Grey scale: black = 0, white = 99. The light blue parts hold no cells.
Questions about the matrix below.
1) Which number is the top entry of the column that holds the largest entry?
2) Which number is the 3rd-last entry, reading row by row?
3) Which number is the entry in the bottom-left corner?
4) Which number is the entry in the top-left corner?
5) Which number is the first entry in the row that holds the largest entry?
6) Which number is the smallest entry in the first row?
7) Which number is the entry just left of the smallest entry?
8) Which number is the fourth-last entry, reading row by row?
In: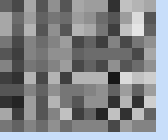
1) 70
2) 61
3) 46
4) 38
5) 65
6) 19
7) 70
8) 28

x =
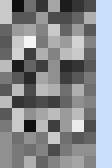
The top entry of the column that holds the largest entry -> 43
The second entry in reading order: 6
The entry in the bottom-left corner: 56
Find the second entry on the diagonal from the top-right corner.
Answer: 39
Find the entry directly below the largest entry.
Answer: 24
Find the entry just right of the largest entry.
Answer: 47
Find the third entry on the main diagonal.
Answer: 64
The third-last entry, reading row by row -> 60
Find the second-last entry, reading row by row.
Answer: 64
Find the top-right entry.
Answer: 29
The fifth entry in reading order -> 64
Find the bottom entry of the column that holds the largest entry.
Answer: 68
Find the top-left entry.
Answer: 78
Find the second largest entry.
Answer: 91
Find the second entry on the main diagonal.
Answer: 34
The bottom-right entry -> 51
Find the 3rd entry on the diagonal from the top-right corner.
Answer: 39
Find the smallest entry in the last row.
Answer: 39

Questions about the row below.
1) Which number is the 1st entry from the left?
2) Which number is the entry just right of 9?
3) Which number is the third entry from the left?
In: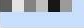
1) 37
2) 60
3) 51

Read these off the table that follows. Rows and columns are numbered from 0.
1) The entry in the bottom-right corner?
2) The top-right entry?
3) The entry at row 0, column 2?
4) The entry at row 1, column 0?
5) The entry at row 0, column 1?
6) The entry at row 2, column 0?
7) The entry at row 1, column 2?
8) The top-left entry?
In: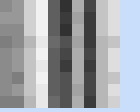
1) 81
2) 86
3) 81
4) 59
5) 59
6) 54
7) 81
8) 54

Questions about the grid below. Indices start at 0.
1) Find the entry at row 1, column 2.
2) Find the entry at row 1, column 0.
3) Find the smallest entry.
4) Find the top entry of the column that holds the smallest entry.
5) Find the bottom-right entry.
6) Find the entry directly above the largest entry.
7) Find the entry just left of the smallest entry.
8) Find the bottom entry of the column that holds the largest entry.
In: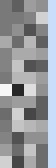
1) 51
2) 47
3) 15
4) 37
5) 42
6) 47
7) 96
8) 81

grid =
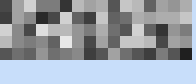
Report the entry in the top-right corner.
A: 67
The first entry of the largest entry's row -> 72
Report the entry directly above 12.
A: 58
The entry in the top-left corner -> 28
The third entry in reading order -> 81
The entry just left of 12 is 33
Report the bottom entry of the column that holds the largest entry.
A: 48
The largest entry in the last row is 63
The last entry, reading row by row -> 12
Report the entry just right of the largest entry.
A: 58
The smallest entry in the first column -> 24
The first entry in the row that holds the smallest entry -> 33
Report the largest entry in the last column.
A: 77
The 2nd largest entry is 86
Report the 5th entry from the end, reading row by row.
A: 33
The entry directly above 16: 48
